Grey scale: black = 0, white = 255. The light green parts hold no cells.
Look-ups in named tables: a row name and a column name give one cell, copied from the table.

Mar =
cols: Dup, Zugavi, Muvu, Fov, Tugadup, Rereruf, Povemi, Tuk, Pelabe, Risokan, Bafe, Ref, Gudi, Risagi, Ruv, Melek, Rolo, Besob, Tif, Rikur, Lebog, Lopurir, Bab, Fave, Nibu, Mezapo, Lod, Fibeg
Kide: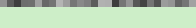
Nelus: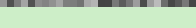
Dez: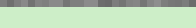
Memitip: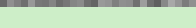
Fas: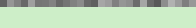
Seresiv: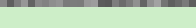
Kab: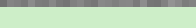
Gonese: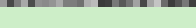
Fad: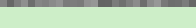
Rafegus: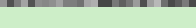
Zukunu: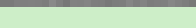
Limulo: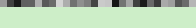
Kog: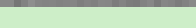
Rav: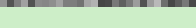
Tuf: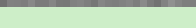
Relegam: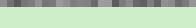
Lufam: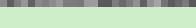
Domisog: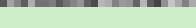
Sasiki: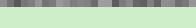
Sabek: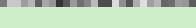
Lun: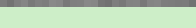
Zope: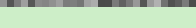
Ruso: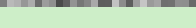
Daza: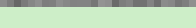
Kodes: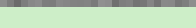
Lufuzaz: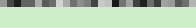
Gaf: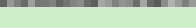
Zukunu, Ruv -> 125
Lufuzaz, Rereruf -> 173
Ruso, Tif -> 93
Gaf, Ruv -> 166
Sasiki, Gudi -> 128
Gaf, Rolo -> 128
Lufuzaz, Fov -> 99

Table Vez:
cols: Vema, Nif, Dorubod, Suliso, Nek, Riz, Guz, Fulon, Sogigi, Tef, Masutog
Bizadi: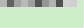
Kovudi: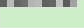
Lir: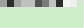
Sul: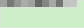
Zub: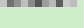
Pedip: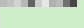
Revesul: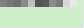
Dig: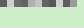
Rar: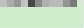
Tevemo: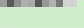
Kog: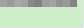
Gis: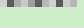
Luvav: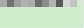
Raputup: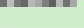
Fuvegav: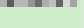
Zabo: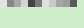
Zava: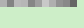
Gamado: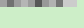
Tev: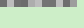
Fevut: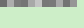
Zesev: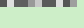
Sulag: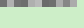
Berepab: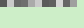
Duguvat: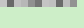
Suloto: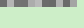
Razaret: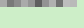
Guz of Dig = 98
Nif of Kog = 154
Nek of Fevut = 168
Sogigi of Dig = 208
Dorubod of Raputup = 119
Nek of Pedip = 99
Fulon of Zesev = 90
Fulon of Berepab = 96
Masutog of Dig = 155

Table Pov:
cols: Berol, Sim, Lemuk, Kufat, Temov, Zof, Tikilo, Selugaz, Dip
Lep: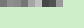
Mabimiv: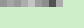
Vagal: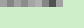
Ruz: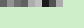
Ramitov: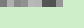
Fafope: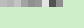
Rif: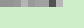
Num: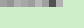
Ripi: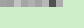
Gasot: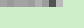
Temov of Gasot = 157
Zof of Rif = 161
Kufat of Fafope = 163
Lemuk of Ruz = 112
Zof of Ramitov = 181
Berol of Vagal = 161
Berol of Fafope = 188
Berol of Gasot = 164
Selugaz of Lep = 82
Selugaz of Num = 82
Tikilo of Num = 160
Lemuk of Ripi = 194
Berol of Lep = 119

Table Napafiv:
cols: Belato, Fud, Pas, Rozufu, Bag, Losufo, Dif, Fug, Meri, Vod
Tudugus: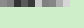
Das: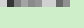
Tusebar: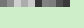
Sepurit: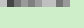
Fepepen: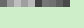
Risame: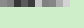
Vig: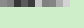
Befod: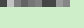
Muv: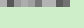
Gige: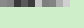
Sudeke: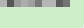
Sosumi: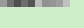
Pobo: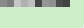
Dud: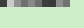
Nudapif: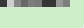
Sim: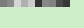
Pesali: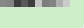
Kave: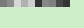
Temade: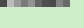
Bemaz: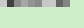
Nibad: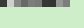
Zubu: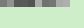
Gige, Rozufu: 90
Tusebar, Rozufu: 172
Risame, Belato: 139
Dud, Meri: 141
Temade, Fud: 188
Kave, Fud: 140
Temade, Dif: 79
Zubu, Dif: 112
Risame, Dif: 128
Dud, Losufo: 109
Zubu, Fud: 145
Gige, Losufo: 198
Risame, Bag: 60
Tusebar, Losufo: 55
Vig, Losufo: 199
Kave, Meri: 73
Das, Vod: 144
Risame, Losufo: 199
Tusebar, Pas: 207
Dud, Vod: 114

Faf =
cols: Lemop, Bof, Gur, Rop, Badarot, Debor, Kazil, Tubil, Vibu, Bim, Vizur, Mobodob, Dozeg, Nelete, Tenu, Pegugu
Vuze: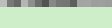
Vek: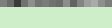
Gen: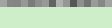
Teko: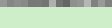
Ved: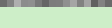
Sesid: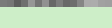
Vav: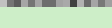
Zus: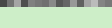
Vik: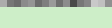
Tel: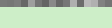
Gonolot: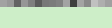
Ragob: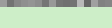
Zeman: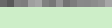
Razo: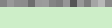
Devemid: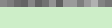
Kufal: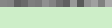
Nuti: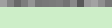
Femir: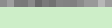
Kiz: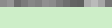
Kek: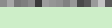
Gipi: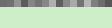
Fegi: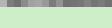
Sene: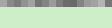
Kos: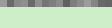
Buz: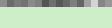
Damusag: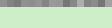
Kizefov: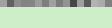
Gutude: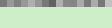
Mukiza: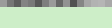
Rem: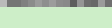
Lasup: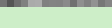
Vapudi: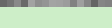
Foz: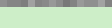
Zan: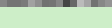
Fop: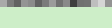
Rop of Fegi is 139
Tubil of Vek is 113
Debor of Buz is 127
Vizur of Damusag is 135
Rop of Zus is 78
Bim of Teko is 101
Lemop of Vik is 172
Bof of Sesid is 118
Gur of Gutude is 128
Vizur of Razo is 85
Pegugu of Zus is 120
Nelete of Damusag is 139
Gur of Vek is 58
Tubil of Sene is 155
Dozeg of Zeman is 136
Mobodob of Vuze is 164
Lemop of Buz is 141
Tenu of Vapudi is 133
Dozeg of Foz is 143
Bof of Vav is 117

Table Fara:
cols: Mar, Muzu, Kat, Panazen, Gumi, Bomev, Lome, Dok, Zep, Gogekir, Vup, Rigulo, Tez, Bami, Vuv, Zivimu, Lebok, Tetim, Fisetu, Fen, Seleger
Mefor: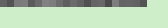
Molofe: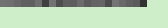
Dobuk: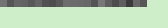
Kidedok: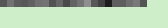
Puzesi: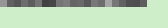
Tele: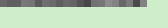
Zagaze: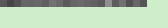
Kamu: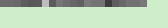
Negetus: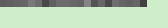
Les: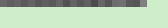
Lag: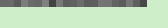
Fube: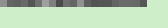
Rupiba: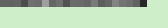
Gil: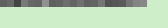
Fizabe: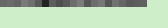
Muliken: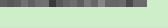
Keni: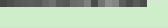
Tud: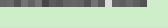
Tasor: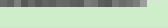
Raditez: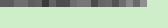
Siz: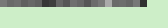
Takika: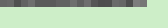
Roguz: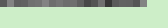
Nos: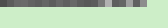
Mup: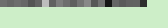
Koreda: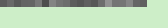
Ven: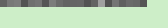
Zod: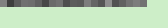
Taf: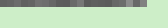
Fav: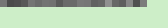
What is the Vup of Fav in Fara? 106
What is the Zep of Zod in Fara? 113
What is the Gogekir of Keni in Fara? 88
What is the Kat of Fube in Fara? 96
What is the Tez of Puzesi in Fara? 88
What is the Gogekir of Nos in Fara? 95
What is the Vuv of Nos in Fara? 119
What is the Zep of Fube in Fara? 76
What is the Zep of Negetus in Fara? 108
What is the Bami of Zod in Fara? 101
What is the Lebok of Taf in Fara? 103
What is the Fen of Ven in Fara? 103
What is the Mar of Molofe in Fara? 113
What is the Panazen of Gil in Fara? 120
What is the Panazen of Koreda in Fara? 100
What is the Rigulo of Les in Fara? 87
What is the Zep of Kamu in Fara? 118

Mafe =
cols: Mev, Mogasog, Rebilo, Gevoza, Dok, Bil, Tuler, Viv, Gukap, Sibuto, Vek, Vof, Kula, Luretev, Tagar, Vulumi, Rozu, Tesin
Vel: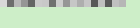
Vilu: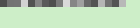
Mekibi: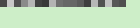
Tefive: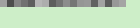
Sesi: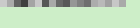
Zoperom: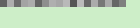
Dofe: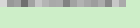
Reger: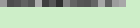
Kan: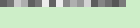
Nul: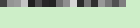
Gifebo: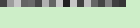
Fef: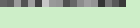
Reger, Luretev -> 101
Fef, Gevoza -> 83
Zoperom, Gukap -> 167
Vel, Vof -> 174
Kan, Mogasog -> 119
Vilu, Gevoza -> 210
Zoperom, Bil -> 100
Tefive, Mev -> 161
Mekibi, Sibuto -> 103
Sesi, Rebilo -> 98
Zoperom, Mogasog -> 174
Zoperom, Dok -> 172
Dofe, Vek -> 162
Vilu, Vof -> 160
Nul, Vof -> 43
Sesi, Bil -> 200
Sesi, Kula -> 111
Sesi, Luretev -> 172
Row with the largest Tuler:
Kan

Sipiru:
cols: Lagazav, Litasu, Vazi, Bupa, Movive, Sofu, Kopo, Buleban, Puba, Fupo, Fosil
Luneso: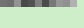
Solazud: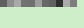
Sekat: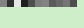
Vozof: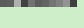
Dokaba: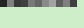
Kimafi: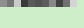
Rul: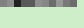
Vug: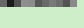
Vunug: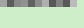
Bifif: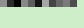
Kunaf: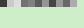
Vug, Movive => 140
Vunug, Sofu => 141
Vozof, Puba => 128
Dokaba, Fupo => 128
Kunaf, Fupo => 104
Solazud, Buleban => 97
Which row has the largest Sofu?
Solazud

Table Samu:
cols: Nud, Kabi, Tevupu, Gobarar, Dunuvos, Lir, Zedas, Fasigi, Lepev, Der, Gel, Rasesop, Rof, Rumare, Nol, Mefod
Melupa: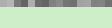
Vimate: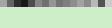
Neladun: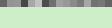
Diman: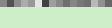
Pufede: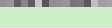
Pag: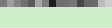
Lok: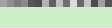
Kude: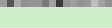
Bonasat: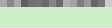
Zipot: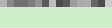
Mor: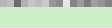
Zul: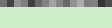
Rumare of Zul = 128
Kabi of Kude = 86
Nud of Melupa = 174
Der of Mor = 231
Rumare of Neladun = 113
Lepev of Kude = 57
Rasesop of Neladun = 122
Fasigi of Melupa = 129
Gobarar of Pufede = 134
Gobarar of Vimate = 24
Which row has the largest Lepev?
Lok

